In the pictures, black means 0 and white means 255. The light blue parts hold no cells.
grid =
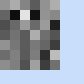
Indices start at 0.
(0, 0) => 148
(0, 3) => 91
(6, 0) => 141
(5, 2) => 90
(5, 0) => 109
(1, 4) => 147
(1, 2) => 227
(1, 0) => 100
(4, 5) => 61
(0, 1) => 172
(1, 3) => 18
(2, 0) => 78
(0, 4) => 146

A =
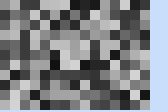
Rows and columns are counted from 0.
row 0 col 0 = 142
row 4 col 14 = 70
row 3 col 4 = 141
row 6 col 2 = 103
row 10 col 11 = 105
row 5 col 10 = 182
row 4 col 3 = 185
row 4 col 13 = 145
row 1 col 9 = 205
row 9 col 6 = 163
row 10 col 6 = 68
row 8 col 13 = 124
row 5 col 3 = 97
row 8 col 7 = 37
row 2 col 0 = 96
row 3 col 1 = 186
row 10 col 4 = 29
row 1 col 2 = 94
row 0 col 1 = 179
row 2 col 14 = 133
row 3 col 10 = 145
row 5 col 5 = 33
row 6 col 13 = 108
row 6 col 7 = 210
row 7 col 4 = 41
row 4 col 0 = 92
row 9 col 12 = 26
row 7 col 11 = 171
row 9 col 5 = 162
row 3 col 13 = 84
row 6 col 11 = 204
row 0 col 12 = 206
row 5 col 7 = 163
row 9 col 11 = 55
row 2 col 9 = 148

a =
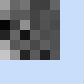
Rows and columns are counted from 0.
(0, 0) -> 159
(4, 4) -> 94
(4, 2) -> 98
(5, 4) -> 33
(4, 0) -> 166
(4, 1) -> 86
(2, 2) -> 144
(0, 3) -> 64
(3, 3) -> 95
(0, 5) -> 100
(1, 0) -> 125

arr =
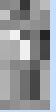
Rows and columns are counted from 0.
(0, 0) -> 133
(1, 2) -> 92
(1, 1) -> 112
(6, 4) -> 153
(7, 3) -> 70
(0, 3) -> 156
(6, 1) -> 134
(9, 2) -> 110
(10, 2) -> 152
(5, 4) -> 68
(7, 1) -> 147
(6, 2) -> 138
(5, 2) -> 239
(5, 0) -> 174

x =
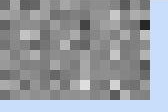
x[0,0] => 110
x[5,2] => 151
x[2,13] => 115
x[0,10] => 141
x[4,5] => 135
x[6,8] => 168
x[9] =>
[114, 141, 152, 143, 148, 130, 146, 144, 150, 133, 143, 92, 180, 133, 130]
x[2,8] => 68
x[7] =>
[108, 123, 146, 138, 120, 103, 124, 130, 167, 141, 143, 142, 133, 129, 106]
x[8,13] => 113
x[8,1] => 162
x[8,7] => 172
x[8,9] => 129
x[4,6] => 182
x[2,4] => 123
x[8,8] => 222
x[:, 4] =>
[158, 158, 123, 110, 117, 129, 126, 120, 123, 148]
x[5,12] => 124
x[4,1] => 136
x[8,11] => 210
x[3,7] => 170
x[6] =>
[153, 145, 128, 131, 126, 166, 138, 124, 168, 136, 143, 130, 135, 125, 86]
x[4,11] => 167
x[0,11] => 132
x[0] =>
[110, 165, 96, 101, 158, 137, 166, 151, 134, 141, 141, 132, 91, 144, 114]
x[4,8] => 101
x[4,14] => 139

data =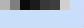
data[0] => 180
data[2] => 10
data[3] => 27

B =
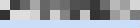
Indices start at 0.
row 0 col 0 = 220
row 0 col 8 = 78
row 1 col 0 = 50
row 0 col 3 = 167
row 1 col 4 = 99
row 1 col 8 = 197
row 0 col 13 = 213
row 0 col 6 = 108

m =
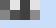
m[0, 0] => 94
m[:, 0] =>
[94, 133]
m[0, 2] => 64
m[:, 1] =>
[228, 79]

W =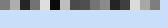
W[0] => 124
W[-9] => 74
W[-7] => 116
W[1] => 174
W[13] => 219
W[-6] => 139

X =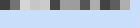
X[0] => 63
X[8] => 85
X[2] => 213
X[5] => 69

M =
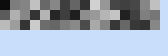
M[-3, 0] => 12
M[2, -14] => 52
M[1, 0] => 91
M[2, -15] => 157
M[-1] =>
[186, 157, 52, 203, 108, 102, 124, 137, 75, 169, 132, 55, 103, 56, 51, 135]
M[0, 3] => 193
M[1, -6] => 181
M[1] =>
[91, 176, 135, 51, 180, 38, 62, 31, 142, 153, 181, 196, 33, 64, 127, 118]
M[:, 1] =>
[125, 176, 157]
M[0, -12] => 104
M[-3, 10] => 151
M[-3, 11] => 70
